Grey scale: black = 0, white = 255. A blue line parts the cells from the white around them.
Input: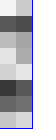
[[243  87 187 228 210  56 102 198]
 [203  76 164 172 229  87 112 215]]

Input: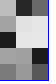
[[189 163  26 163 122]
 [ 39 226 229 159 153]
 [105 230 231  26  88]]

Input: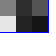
[[128 229]
 [ 46  36]
 [ 84  21]]

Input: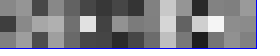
[[136  62 128]
 [149 137 158]
 [ 72 167  77]
 [136 176 159]
 [ 98 112 105]
 [ 70 225  71]
 [ 55  66  69]
 [ 70 146  43]
 [ 52 123  70]
 [129 128 108]
 [200 214 191]
 [149  98 120]
 [ 41 207  30]
 [130 245 117]
 [127 141 145]
 [154 139 129]]

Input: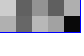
[[205 176]
 [ 97 103]
 [147 184]
 [ 95 162]
 [175   9]]

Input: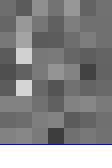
[[110 102 120  90  80  92 130 106 129]
 [ 91 152 164 209  97 213 129 108 135]
 [143 119  91 120 122 103 114 127 121]
 [115  96  93 121 147  84  96 131  62]
 [150 126 110 102 132 114 130  90 112]
 [ 99 111 124  94  66 100 134 101 120]
 [113 111 111 100  99 106 122 112 114]]

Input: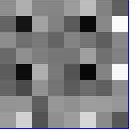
[[142 100 141 106  93 100 148 155]
 [174  21 111 143  12  75 149 210]
 [134 162 121 127 174 146  94  82]
 [133 129 101 119 122 116 151 143]
 [155  90 131 117  83  92 144 158]
 [188   9 116 159   8 108 157 214]
 [130 136  94 112 131  95 156 138]
 [ 95 250 136 129 247 141 150  88]]
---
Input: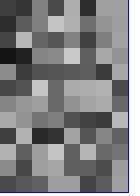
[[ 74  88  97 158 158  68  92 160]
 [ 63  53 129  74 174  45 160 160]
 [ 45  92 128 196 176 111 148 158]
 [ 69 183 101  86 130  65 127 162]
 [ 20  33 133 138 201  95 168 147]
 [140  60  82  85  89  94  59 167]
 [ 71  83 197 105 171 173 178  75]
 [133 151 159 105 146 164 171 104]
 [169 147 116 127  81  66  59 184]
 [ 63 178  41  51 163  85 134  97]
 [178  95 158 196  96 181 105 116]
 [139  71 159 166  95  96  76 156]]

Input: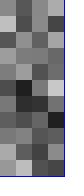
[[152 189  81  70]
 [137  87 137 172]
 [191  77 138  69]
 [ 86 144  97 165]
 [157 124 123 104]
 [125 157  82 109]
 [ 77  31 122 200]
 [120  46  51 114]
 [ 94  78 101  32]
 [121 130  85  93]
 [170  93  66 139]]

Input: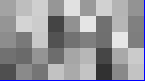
[[ 79 138 117 194 170 196  49 137 195]
 [163 190 207 150 225 153 209 180 147]
 [149 212 204  68 145 229 112 182 128]
 [141 121 200  82 114 127 111 231 126]
 [113 106 148 109 166 183  70 169 203]]

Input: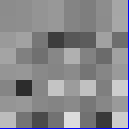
[[188 116  74 114 221 113  57 204]
 [140 142 148 152 132 126 141 166]
 [141 142 148 152 132 126 140 167]
 [154 162 119  61  87  92 161 110]
 [164 128 112 135 176 130 107 161]
 [149 151 137 133 139 117 134 154]
 [133  44 134 196 156 193 127 205]
 [149 152 136 132 138 119 135 154]]

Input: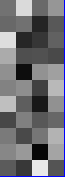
[[ 91  56 233  84]
 [114 218 105 150]
 [104 113  36  88]
 [222  38  54  97]
 [171  79  81  73]
 [144  13 146 160]
 [130 142  65 185]
 [191  94  24 145]
 [ 71 128  88 103]
 [122  73 118 179]
 [135 153   6 164]]

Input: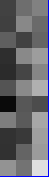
[[147 115 223]
 [ 66 110 129]
 [ 64 136 106]
 [ 95  65 101]
 [ 46 137 157]
 [ 43  69 134]
 [ 84 138 176]
 [ 10  87  76]
 [126  90 167]
 [ 50  57 159]
 [ 49 100 155]]
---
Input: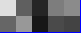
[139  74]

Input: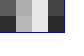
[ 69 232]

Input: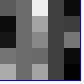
[ 10  64 136 109 169]

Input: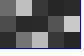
[ 42  84 186]

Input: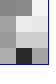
[244 236 154]

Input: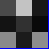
[ 24  49 138]

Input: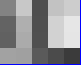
[205 210  80 160]

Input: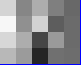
[104  93  70 155]

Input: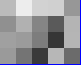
[151  90 125 116]
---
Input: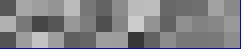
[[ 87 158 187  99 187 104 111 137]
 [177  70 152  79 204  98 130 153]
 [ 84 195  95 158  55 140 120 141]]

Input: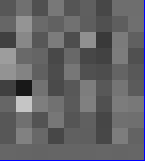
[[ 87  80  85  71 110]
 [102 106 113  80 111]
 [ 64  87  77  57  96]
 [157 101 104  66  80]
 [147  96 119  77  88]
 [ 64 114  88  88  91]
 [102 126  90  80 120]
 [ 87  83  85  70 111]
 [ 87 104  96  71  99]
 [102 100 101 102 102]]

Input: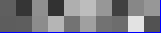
[[ 95 143 175 151 135]
 [ 93 140 115 114 227]]

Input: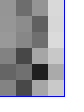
[[149 148]
 [150  96]
 [153 111]
 [130 166]
 [101  31]
 [131 166]]

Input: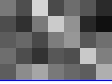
[[121 213 109  42]
 [ 77 122 146  16]
 [ 92  73 151 111]
 [110  50  78 127]
 [ 93 166 104 175]]

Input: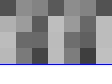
[[ 81 131 141  82]
 [176  91 154 188]
 [188 105 110 188]
 [184  68 125 192]]
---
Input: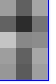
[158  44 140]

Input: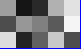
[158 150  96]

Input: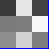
[ 58 125 127]

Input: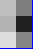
[191  32]

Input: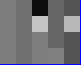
[125 112 127 128]

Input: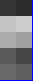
[ 52 205]

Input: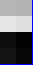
[183 223]

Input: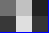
[112 223]

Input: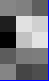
[134 225 227]
